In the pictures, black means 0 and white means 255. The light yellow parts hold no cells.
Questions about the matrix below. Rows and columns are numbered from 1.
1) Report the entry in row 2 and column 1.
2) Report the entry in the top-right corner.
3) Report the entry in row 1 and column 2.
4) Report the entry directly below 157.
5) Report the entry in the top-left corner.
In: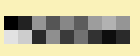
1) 226
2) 149
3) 34
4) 50
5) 0

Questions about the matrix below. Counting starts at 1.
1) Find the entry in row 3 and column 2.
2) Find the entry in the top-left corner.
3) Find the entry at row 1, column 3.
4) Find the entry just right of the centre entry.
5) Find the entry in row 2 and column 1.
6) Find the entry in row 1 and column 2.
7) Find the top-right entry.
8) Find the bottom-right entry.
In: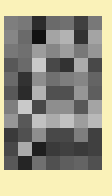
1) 112
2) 126
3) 43
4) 80
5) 134
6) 120
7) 120
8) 80

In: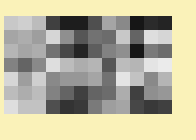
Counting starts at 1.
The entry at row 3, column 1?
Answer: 181
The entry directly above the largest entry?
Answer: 108
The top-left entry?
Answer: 200
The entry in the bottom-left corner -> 222
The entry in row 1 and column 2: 207
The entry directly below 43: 222
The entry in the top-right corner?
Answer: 36
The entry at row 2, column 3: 158
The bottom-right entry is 64
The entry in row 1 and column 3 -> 188
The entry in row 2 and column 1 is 165

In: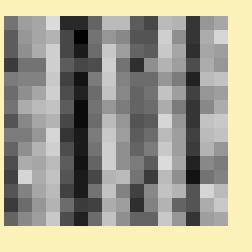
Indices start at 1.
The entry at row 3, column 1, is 92
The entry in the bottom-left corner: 100
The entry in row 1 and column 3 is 166
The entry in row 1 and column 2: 158
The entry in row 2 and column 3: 166
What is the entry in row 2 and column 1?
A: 92
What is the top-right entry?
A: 166
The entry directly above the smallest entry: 41
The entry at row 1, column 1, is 115
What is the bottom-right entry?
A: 166
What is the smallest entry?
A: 3
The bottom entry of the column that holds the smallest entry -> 33
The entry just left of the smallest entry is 71

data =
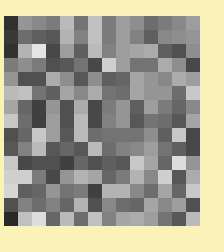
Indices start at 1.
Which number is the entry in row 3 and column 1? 49
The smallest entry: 41
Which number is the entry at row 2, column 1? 57
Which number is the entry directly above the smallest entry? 80
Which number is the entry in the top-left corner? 49
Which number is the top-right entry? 157
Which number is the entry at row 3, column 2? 179
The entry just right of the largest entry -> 72
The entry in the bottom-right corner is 186
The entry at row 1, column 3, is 136
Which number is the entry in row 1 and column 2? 149
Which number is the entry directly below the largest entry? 123
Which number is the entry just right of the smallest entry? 192
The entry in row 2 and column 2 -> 109
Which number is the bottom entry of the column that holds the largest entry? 221

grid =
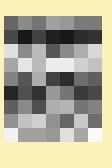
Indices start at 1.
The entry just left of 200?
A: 102
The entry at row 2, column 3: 66
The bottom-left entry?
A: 242
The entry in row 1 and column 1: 102
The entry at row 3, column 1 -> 223
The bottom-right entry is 250
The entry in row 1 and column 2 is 138
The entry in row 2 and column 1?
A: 73
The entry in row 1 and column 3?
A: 117
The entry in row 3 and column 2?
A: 138
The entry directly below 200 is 166
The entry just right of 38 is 80
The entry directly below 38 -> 95

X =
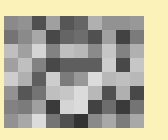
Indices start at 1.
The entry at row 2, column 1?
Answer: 116
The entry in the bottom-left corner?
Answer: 146
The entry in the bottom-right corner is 168
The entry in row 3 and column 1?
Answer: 191
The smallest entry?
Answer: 51
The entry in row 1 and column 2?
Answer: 146
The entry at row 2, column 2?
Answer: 138
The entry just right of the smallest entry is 138
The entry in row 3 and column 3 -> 213
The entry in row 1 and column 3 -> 80
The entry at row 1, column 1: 138
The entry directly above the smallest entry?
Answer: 219
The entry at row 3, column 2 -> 160
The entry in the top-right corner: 152
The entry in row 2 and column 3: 168

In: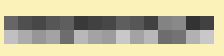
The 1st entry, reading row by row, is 102
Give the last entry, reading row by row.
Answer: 200
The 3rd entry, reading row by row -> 71
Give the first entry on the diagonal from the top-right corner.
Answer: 65
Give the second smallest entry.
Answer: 57
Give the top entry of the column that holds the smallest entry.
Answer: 51
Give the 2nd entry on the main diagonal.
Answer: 171

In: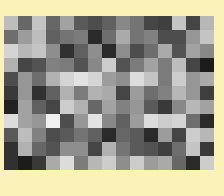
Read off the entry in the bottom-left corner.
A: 49
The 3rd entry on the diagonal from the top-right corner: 83
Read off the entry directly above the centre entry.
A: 156
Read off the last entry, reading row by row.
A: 204
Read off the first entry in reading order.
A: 189
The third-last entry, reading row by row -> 103
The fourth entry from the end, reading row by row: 170
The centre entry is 170
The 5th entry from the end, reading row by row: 156
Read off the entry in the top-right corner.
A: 183
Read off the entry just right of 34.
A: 162
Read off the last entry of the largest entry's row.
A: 42
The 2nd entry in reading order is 103
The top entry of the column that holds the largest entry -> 103
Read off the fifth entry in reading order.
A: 162
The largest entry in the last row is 220
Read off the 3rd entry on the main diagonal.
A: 196
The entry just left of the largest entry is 150
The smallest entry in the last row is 28
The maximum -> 240
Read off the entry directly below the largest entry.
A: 77
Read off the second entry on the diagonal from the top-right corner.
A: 150
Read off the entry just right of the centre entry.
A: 69
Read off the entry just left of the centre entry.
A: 177
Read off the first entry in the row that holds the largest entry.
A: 220

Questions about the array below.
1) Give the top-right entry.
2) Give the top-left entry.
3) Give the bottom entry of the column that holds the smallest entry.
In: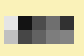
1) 49
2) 229
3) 70

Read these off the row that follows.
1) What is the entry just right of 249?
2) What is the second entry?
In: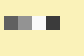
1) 59
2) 147
